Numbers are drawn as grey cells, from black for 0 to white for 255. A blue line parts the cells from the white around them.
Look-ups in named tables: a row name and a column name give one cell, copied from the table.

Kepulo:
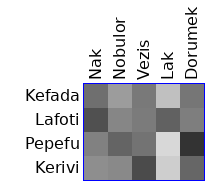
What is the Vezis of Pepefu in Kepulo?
115
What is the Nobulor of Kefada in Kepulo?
156
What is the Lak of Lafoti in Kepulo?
97
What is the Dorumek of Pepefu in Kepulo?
51
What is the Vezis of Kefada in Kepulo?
121
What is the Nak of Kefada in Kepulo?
111
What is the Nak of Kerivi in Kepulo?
142
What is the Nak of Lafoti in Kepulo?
80
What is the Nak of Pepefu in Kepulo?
129
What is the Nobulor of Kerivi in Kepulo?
137
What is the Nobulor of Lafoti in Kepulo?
134
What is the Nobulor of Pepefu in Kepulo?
100
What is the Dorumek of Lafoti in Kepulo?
126
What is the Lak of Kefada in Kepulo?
192

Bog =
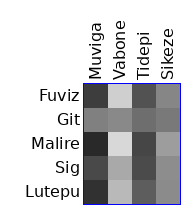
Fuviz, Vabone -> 207
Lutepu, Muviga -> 49
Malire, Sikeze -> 157
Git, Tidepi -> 110
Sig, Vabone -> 169
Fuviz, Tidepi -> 82
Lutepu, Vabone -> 185
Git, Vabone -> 137
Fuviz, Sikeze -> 134
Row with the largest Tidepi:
Git

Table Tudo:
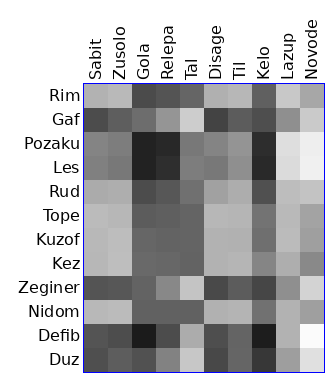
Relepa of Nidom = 97
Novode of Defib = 251
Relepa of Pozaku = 40
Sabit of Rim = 178
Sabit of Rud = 171
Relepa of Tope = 95

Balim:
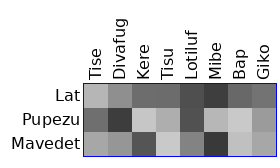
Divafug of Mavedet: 150
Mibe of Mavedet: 57
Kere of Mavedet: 85
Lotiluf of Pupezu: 81
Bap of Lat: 104
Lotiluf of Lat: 79
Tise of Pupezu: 111
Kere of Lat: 109
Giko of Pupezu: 155
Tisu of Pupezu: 174
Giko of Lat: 115
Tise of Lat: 182
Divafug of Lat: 143
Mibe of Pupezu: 183
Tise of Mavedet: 167

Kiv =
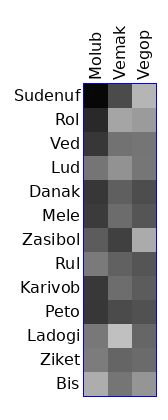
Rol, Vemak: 165
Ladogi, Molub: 120
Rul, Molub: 122
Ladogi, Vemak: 192
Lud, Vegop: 118
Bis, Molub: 173
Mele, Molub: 59
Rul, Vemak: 97
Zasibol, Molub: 92
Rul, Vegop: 85
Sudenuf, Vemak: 75
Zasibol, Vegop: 171
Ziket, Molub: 124
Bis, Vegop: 149
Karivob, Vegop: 92
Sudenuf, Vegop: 181
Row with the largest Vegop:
Sudenuf

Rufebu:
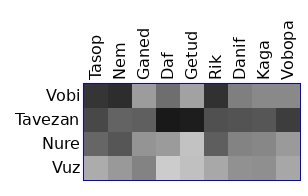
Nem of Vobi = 45
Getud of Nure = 194
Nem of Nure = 86
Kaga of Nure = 135
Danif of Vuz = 145
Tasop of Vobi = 53
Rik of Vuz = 168
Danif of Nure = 131
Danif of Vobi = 127
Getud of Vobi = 162
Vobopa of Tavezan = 61
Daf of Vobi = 110
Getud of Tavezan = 29
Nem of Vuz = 153
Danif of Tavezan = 83
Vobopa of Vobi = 137
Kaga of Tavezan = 86
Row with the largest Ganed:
Vobi

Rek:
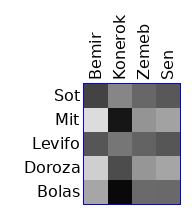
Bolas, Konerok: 9
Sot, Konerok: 134
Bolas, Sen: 105
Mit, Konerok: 22
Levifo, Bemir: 86
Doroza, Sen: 165
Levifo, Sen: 86
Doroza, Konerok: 76
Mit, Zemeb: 148
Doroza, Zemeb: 150
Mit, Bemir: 220
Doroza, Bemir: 207

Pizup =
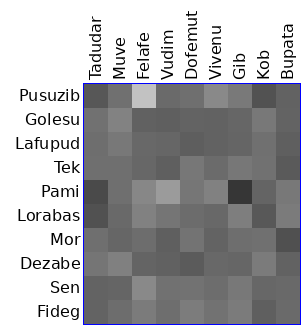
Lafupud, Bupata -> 95
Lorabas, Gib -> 126
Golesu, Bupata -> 99
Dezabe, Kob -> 123
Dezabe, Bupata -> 98
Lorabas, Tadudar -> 81
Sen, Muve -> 101
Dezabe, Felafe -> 100
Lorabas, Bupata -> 123
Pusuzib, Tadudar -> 87
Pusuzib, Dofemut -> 111
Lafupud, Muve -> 120

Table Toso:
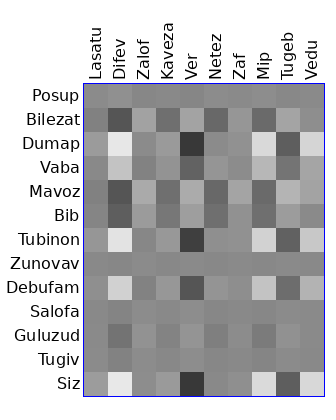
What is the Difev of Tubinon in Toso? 227
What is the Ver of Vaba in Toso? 98
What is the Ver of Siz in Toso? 56
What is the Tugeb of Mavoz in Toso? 180
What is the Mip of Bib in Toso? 111
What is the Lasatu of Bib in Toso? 133
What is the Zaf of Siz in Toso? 143
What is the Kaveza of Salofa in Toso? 137
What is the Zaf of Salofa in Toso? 137
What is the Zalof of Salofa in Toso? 140
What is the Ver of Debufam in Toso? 85
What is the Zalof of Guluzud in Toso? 146
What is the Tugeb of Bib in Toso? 156
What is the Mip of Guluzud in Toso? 123
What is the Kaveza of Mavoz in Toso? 111
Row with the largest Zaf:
Mavoz

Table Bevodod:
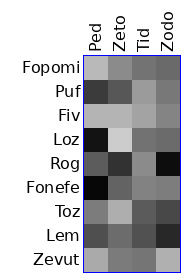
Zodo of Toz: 72
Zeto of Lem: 108
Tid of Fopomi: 115
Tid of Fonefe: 130
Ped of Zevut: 170
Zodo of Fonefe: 125
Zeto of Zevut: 123
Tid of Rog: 139
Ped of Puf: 59
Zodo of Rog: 13
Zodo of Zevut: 176
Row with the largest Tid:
Fiv

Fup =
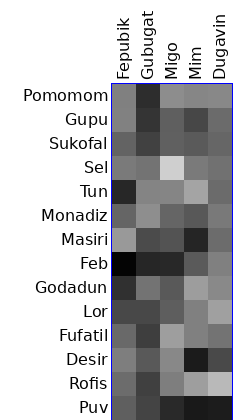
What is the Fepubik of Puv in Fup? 95
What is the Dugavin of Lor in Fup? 160
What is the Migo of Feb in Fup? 40
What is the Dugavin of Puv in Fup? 28
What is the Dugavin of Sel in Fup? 113
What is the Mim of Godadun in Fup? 157
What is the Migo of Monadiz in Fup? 101
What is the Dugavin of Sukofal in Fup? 102
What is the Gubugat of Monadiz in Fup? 142
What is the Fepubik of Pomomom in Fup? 128
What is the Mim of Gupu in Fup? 71
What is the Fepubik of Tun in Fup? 39

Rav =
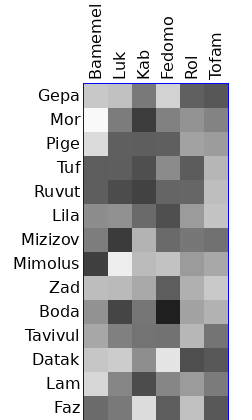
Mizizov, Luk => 59
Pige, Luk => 95
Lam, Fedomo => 134
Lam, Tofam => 123
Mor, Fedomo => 129
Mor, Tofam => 131
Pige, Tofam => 156
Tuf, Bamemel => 93
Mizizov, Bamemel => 125
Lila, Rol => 155
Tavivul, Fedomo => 114
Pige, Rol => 162
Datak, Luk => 204
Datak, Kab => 142
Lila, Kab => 106

